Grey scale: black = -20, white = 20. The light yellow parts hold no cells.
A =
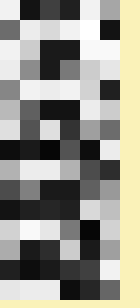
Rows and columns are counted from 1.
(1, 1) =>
18
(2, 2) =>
17
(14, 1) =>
-15
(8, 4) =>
-7
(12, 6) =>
13
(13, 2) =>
-16
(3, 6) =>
19
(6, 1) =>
9
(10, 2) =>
0
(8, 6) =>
17
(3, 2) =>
12
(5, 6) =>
-15
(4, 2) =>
2
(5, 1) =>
1
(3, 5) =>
19
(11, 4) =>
-15
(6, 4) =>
-17
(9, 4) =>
8
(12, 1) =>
13
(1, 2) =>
-17
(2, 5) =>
20
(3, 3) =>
-16
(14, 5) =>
-10
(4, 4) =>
-1
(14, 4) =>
-12
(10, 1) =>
-8
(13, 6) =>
5

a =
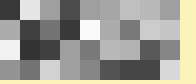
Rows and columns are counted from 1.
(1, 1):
-11
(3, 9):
1
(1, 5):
5
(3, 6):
9
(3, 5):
-1
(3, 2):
-12
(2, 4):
-11
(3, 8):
-6
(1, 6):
6
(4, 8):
-9
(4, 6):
-7

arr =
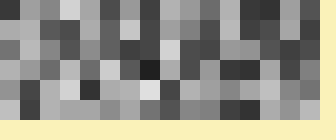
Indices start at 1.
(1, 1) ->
-11
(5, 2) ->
-9
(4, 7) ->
-6
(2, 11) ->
-8
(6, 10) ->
1
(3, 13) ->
3
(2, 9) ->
5
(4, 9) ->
7
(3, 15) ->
-10
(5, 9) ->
-9
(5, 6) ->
7
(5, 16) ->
-2
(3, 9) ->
13
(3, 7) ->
-10
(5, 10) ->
8
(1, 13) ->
-11
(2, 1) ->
7
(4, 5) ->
-3
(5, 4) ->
13
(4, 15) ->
-9
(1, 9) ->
8
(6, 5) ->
6
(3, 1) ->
-2
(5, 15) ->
1
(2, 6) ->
-5
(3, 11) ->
-9
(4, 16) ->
0
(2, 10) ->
0
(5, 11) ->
5

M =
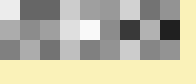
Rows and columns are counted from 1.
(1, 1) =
17
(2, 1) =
7
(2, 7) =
-11
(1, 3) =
-4
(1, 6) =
4
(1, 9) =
3
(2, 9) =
-15
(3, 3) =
-2

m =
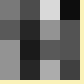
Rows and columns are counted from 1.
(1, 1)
-1
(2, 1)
-6
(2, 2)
-14
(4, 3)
7
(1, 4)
-18
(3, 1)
3

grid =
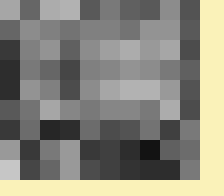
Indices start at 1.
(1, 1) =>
6
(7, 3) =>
-14
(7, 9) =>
-10
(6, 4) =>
1
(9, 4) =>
4
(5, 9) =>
4
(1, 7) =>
-5
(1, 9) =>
2
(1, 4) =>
8
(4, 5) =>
0
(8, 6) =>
-10
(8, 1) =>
4
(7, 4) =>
-13
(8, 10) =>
-3
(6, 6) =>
1
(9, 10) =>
-1
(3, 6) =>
5
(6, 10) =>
-8
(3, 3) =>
3
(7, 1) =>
-11
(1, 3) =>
7
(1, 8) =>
-6
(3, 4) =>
-5
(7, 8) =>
-2
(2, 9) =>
3

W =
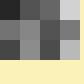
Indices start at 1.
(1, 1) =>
-14
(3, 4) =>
9
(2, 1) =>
-2

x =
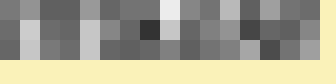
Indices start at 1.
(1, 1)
-1
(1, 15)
-2
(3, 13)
6
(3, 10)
-5
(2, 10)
-4
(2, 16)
1
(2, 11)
0
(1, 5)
4
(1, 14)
5
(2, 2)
12
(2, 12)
3
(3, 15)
-2
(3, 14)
-8
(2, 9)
11
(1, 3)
-5

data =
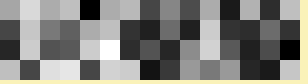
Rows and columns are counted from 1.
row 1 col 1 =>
6
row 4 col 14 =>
-16
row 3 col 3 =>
-7
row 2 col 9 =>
-3
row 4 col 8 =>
-17
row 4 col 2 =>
-9
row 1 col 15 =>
10
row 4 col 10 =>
4
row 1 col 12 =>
-16
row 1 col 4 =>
10
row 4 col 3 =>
15
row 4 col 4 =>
16
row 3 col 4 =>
-6
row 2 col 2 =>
11
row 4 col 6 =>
13
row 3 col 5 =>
12
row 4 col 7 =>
12
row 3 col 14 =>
-8
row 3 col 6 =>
20
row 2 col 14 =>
-3

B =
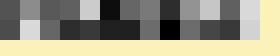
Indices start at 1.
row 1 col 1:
-7
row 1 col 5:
12
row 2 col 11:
-9
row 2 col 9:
-20
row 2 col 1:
-8
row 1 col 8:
-1
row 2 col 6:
-15
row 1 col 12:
-5
